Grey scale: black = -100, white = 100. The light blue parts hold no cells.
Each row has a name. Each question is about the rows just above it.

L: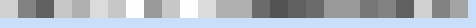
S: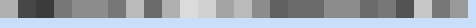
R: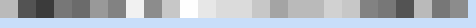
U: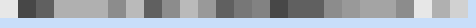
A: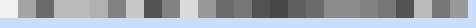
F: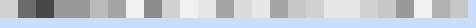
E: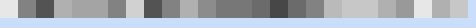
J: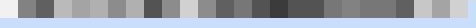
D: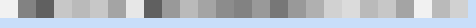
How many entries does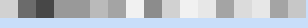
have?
17
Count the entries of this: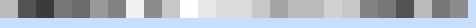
26
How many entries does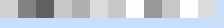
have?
12
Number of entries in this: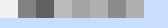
8
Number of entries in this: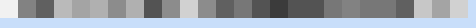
26

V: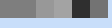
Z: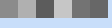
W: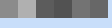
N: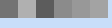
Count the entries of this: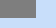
2
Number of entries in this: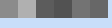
6
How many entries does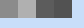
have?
4
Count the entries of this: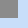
1
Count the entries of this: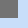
1
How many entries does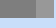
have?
3

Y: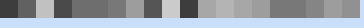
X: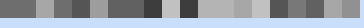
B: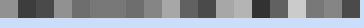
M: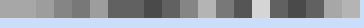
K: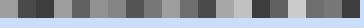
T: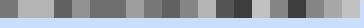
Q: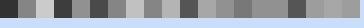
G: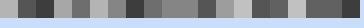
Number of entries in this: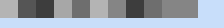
11
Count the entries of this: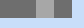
4
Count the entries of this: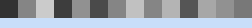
14
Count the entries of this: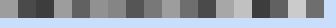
18
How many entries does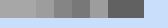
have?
8
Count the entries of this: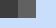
2
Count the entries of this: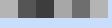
6

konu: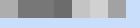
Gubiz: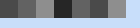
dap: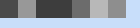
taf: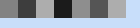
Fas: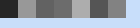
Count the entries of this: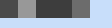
5
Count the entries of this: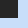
1
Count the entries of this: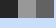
3
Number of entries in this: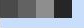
4
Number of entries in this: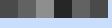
6

